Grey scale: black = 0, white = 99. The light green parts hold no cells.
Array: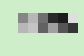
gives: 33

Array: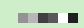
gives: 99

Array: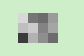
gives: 55

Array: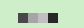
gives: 74

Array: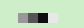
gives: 5

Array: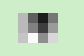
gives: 55

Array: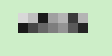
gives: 35

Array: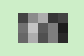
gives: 49

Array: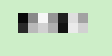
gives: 91

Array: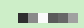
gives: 40
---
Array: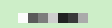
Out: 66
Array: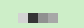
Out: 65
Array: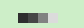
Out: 85
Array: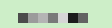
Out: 38
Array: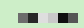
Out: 33
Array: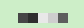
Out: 36
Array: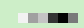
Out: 47
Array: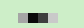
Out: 78
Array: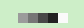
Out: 97
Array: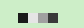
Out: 22
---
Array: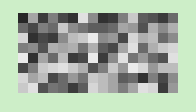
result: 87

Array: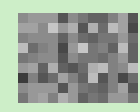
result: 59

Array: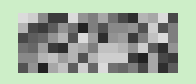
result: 57

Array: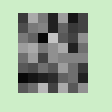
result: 43

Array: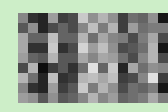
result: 56

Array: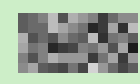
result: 64

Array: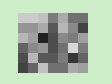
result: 39

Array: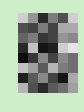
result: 31
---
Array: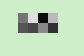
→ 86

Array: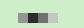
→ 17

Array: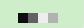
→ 38

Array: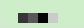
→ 34

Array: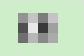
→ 76

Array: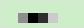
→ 0

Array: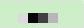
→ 3

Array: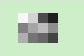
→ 82
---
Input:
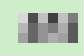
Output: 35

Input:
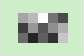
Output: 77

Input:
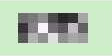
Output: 61

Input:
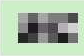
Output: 44

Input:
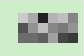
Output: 22

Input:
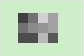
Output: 34

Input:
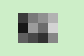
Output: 52
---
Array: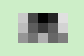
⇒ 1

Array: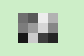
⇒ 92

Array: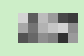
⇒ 73

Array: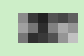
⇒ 13

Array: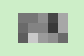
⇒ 55

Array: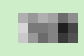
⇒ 68
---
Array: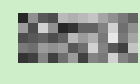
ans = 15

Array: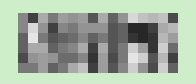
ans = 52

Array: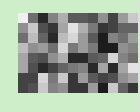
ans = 93

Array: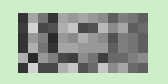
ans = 20

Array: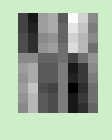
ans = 26

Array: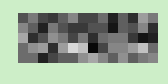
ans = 32

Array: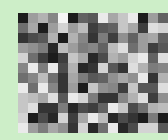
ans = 11
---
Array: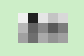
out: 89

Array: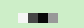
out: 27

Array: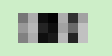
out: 67

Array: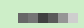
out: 35

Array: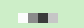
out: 54

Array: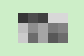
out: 25

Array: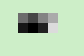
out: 27
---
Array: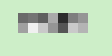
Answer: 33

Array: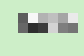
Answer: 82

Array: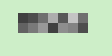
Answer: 55

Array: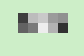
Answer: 92

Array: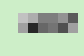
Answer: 45

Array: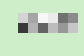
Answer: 73

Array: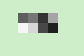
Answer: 83

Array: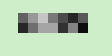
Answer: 19

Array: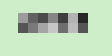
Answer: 43
